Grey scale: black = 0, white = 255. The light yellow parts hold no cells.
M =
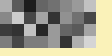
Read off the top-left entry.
175
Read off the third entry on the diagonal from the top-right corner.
101
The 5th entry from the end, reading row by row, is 125
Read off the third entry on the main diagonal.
194
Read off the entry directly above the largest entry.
164
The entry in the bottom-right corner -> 213
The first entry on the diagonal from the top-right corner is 194
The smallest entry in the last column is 71
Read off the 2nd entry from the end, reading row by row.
175
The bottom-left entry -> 125

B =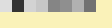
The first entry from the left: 222
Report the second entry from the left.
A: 51
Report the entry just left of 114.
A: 177

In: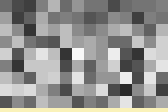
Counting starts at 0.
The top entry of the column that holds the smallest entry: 107
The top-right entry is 127
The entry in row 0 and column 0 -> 107
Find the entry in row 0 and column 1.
74
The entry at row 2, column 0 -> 190
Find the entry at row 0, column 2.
63
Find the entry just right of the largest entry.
171
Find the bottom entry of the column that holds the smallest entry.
228
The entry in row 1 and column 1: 63
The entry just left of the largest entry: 52
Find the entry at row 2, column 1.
139
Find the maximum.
248
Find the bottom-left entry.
84
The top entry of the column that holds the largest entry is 149
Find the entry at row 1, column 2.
96
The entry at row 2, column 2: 52
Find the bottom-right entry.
171
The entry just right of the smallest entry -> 139
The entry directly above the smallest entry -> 237
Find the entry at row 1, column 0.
159

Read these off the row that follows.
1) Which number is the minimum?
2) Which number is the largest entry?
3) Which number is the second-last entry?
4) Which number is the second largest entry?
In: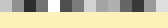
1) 46
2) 254
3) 154
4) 222

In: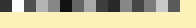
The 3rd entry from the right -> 123
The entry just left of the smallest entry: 135
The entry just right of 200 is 90
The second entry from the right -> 200

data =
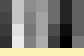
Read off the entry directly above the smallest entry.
13
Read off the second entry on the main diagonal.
195
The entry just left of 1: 59
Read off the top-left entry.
77
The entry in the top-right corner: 96
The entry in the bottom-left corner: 48
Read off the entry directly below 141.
129
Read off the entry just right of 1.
120

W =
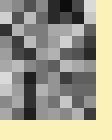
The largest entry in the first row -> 218
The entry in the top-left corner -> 158
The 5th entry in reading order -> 41
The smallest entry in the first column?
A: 50
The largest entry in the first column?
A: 218
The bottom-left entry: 168
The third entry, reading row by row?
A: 82
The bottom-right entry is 61
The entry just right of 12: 72
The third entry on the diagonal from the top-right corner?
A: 168
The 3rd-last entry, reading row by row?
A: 136
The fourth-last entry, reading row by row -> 158
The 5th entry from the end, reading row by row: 148
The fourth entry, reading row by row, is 136
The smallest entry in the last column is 41
